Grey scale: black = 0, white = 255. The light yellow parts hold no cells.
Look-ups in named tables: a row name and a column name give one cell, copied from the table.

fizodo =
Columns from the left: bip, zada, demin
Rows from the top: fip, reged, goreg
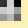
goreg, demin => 100
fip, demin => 5
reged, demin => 159
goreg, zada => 183
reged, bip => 200
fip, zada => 206
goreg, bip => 152
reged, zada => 212

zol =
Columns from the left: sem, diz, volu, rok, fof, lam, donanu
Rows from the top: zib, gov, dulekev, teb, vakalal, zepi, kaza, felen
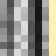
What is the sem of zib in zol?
158
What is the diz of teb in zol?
84
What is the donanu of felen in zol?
135
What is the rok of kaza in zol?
219
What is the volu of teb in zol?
159
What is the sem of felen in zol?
174
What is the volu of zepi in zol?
213
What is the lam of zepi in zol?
26
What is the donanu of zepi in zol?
140
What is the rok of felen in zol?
175
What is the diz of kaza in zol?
81
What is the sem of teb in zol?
113
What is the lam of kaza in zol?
32
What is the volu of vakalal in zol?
167
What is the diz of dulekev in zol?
104
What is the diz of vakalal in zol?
86
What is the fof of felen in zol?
105
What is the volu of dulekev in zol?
215
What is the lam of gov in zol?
20
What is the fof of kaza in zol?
84

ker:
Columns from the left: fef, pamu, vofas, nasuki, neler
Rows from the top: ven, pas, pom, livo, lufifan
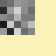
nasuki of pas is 140
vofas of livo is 93
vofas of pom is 179
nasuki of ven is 144
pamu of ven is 113
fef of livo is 27
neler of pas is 110

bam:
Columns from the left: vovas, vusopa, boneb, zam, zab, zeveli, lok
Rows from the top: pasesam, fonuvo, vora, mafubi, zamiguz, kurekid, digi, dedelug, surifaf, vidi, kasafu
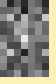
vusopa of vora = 193
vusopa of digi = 74
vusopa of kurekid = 97
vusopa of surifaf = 80
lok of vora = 199
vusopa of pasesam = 39
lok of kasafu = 103
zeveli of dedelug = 92

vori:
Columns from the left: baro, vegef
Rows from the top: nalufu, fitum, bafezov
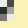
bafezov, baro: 121
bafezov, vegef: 235
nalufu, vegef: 74
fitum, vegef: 164
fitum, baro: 46
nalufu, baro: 239

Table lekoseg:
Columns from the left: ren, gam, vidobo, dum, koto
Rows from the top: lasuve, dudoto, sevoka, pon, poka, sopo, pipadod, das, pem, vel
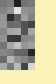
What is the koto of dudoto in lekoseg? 141
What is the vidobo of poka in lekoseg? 172
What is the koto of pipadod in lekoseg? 159
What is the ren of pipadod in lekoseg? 115
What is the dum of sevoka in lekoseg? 158
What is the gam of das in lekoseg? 127
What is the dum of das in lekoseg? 99
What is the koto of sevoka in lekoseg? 131
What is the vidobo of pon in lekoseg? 109
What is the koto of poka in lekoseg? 165
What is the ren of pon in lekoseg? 153
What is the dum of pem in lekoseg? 132
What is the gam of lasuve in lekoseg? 126
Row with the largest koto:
vel

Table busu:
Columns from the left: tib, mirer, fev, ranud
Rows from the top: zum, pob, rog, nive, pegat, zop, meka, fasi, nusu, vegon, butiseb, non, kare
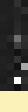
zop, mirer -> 41
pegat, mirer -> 29
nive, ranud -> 32
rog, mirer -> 31
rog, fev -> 36
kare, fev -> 14
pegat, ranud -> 32

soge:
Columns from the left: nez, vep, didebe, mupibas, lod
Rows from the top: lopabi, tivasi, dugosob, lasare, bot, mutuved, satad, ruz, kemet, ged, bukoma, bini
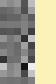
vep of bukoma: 136
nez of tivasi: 102
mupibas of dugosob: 121
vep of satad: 117
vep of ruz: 119
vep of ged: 131
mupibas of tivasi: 79

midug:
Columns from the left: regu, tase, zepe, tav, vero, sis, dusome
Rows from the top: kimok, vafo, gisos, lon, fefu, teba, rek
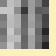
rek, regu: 146
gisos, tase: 188
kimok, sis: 124
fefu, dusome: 38
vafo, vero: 157
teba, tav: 100
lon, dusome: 71
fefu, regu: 111
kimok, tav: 104
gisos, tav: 99
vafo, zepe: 140
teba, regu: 128
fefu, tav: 109
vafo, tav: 55
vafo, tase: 196
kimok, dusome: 67
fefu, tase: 201
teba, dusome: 71
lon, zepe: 173
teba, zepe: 186

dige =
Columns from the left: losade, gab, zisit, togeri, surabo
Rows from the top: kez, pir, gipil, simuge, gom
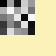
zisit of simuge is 89
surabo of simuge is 16
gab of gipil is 146
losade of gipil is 121
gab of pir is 248
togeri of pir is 215
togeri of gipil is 12
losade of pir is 178
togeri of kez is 204
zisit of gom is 153
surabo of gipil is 246
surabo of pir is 115
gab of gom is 219
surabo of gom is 23
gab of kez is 162
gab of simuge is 136

